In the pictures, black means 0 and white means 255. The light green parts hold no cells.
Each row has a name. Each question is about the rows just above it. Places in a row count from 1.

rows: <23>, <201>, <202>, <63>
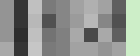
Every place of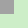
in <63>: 6 7 9
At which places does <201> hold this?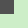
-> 4 9
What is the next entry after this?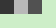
[134]
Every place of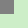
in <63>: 5

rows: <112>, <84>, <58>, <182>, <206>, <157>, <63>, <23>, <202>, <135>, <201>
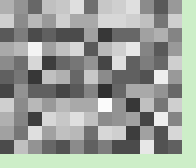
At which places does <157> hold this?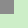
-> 8
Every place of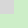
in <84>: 8 9
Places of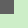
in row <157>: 1 9 10
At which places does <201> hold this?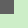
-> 7 13
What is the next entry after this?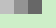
[82]
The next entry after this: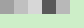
[207]

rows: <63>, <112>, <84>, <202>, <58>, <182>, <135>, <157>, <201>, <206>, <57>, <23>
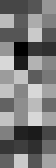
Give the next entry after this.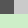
[85]
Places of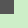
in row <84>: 1 2 4

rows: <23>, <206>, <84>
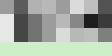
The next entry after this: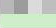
[83]
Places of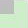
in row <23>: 7
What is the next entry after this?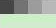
[135]
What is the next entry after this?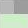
[219]

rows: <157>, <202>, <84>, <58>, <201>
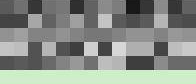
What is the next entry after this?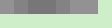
[131]
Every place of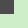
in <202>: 10 14
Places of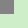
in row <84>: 3 4 6 9 12
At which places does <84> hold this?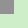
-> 1 5 10 11 14

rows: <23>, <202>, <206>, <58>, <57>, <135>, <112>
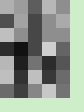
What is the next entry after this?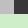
[107]
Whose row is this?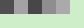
<202>
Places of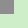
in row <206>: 2 4 5
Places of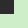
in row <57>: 4
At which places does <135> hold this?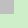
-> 1 3

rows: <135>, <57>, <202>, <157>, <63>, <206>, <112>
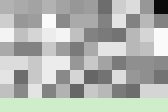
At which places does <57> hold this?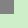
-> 8 10 12
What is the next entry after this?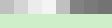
[184]
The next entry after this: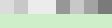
[143]
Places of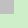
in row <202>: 2 6
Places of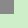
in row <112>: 2

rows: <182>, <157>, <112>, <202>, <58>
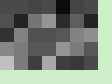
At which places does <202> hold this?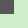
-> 3 4 7
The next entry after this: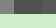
[130]
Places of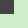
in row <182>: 3 6
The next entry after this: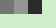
[94]
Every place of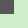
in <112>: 5
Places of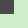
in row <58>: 7
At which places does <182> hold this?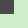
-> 1 2 4 7

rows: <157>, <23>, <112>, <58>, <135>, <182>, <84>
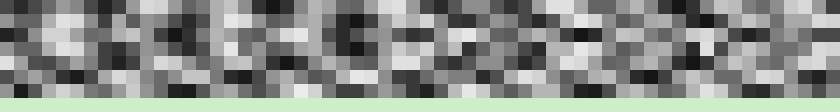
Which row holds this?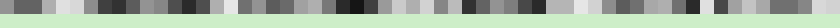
<58>
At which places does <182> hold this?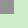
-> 20 32
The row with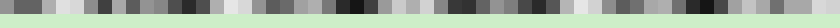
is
<23>
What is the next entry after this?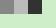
[99]
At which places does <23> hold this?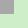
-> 9 47 55 57 58

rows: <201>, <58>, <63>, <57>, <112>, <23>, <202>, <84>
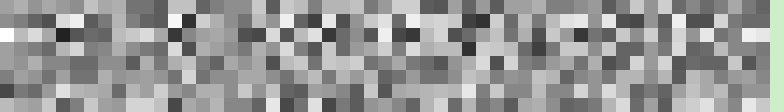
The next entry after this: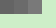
[181]
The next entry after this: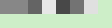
[72]
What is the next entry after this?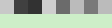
[224]
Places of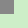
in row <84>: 17 18 29 36 53
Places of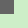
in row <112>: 16 45 51 52
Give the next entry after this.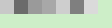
[175]
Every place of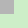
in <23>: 25 27 35 40 45 46 48

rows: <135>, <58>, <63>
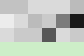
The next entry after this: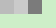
[25]
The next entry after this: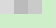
[123]
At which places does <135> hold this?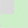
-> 3 4 5
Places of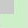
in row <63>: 2 3 6
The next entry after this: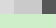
[218]
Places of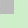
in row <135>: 6
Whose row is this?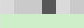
<63>

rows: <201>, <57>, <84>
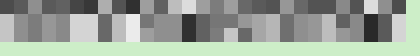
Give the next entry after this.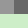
[83]
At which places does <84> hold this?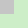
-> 1 17

